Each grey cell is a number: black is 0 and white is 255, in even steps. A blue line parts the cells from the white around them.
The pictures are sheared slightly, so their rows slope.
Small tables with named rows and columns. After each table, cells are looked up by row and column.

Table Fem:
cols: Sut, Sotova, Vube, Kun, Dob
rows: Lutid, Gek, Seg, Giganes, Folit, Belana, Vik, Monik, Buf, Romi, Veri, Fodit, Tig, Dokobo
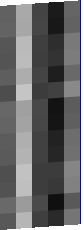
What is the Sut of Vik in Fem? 103
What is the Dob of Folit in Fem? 105
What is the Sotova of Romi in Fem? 179
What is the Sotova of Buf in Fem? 175
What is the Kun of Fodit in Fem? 56
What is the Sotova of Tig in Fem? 155
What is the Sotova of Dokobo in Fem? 182
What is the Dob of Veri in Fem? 133
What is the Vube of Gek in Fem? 70
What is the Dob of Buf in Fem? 109
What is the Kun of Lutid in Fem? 27
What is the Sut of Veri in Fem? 79
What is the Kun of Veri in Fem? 60

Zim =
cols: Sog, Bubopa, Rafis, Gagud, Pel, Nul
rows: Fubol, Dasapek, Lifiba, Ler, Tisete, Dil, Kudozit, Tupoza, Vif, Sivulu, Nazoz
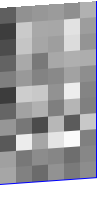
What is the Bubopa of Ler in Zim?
169
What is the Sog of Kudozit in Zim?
101
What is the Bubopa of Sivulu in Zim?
120
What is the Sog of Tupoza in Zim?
150
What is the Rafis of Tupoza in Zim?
75
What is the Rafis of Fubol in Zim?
151
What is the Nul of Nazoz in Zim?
141
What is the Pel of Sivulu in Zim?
110
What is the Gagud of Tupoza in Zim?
183
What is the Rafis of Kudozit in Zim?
177
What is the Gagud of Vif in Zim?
228
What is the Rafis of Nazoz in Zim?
107
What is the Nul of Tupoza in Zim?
200
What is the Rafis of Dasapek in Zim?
168
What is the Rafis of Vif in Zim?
166
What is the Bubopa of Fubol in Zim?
145
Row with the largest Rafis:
Dil

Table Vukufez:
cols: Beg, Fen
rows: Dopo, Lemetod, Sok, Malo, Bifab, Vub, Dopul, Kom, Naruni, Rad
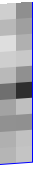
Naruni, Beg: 176
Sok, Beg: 222
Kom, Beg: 145
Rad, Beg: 181
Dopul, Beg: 163
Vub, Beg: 111
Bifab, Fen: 144
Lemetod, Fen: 159
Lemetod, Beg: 184
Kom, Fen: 144
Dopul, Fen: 191
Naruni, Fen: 193
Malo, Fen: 200
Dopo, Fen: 143
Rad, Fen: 196
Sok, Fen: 176
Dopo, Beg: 207
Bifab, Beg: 185
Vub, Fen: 46
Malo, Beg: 206

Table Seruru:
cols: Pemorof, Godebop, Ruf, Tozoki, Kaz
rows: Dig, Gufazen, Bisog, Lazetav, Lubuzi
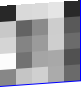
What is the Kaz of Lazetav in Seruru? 81
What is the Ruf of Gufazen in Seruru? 139
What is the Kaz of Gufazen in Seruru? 89
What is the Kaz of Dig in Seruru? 41
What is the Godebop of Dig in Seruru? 217
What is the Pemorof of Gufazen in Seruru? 200
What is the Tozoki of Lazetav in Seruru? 168
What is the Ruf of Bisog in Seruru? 155
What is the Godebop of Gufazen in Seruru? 99
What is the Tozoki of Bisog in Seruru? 206
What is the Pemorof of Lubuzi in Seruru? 135
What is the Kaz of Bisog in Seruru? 107
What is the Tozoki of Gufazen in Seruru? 205
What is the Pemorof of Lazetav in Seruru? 252
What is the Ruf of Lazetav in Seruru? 165
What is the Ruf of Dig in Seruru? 219
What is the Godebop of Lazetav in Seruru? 114

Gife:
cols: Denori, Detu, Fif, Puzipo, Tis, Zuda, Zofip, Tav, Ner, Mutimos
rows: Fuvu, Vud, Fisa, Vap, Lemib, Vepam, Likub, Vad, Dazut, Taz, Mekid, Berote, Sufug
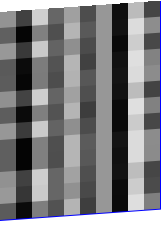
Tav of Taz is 16
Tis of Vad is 143
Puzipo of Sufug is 82
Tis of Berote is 145
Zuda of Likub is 61
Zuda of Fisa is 75
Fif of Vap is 124
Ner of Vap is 223
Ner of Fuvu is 187
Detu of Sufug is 10
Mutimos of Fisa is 72

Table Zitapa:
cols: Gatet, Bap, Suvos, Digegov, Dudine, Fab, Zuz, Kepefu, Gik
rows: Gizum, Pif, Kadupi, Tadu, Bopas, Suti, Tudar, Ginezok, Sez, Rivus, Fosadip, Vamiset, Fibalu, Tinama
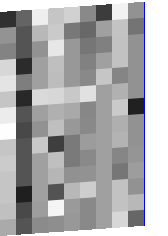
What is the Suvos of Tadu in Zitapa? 160
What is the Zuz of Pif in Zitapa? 160
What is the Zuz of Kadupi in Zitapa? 128
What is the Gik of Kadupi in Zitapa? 146
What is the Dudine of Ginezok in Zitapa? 152
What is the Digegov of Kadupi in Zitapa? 231
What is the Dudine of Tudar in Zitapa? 169
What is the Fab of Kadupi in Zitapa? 118
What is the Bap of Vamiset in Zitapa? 31
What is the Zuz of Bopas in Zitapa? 198
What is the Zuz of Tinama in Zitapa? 160
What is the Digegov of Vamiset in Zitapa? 83
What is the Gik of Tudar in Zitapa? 32
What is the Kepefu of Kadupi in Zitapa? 194
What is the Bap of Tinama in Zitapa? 84
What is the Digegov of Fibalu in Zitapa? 245
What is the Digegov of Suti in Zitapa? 215
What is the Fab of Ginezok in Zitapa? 137
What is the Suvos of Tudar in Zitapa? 160
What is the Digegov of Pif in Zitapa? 202
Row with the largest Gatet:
Ginezok

